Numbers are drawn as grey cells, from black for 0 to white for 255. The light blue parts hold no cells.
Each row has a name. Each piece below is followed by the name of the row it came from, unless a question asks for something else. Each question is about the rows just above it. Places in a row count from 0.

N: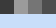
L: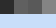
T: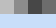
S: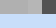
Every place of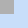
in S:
0 1
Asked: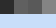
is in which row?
L
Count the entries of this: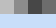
4
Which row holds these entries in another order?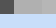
S

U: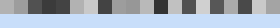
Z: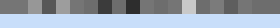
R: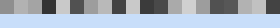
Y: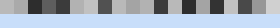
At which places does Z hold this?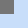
0 1 5 10 12 17
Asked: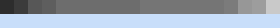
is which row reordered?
Z
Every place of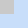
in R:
4 9
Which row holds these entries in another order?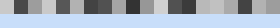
U
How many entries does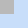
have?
1
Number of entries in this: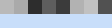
8
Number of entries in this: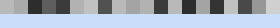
20

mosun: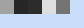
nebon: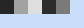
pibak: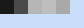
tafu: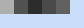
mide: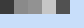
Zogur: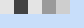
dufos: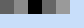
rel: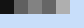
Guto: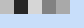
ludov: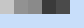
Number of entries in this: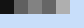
5
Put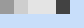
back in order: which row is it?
Zogur
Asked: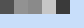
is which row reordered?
mide
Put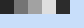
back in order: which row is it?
mosun

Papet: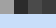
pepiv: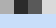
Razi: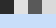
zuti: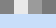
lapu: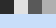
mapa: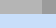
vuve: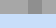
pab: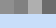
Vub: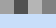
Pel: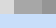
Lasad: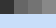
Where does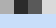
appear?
pepiv
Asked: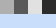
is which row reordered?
lapu
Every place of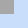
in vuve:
0 1 3
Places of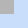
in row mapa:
0 1 2

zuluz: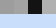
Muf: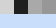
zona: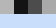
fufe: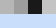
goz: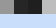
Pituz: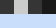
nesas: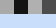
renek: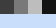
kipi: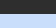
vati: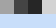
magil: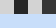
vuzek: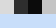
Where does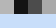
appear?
zona
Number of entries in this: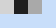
3
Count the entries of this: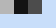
3
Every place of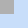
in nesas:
2
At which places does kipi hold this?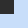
0 1 2 3
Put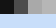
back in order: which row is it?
zona
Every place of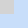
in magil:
0 2

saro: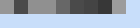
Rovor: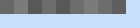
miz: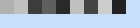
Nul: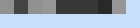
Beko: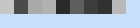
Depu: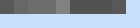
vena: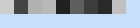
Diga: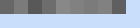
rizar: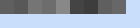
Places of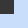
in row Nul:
4 5 6
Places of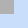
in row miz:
0
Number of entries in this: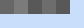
5
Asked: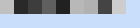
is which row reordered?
vena
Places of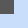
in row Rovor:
2 4

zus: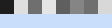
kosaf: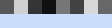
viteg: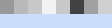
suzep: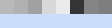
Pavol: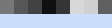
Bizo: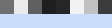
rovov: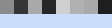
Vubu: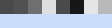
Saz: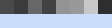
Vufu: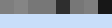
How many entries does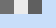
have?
3
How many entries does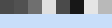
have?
8
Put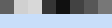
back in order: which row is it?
Pavol
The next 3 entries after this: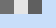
[133 111 216]
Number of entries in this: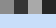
4
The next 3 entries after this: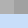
[216 235  53]
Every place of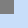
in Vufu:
0 6

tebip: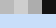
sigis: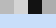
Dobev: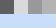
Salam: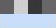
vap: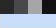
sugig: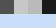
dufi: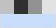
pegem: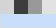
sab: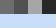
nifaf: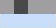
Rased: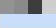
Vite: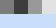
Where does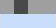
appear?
nifaf
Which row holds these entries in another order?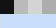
sigis
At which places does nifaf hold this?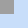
0 2 3
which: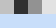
dufi

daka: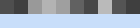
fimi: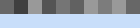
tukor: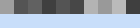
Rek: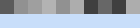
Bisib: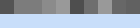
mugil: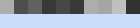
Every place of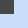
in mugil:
4
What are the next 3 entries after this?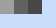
[186  84  63]
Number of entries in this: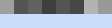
8
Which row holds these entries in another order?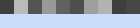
daka
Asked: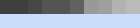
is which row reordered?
tukor

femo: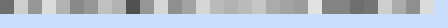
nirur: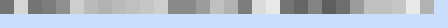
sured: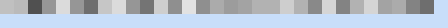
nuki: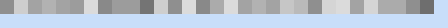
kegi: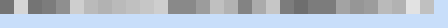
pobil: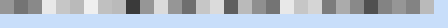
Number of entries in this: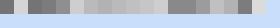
19
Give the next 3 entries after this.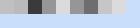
[ 94 186 143]
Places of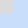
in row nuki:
6 13 16 24
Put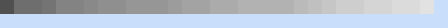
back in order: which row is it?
sured
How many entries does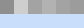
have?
6
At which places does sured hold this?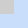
11 20

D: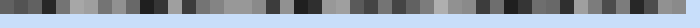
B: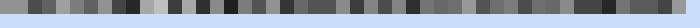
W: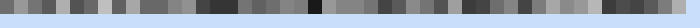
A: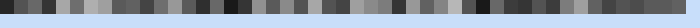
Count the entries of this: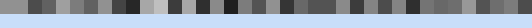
38
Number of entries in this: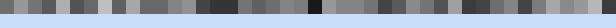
44

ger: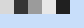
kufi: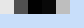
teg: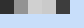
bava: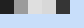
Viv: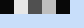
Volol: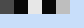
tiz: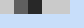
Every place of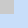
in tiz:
0 3 4
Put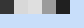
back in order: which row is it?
bava
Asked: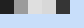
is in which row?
bava
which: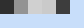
teg
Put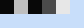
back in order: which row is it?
Volol
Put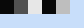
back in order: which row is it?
Viv

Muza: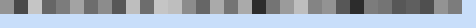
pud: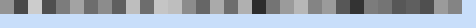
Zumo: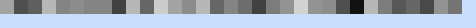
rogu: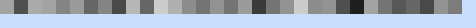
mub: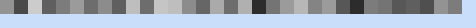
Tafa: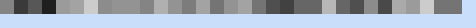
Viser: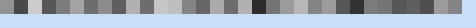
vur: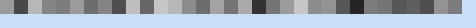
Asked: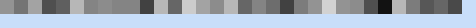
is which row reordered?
Zumo
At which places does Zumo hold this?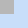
3 9 14 26
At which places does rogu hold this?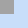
0 3 26
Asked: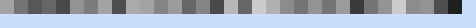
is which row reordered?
rogu

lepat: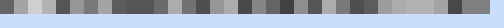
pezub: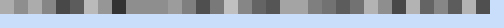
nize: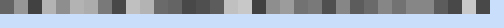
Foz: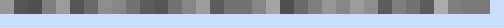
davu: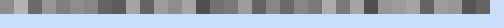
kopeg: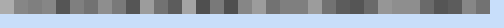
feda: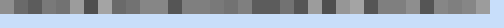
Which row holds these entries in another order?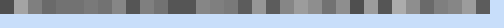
kopeg
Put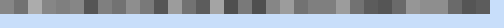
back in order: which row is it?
kopeg
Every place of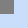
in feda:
13 14 17 27 28 32
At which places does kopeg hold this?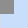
7 28 29
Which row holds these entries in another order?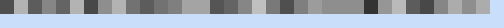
pezub
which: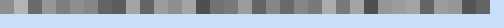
davu
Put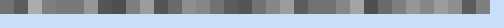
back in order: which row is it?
Foz

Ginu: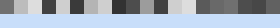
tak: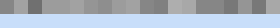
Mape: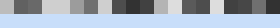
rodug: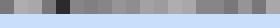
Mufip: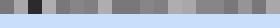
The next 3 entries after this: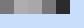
[134 128 134]
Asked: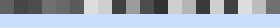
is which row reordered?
Ginu
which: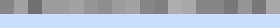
tak
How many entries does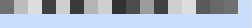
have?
17
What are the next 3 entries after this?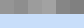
[174 168 134]

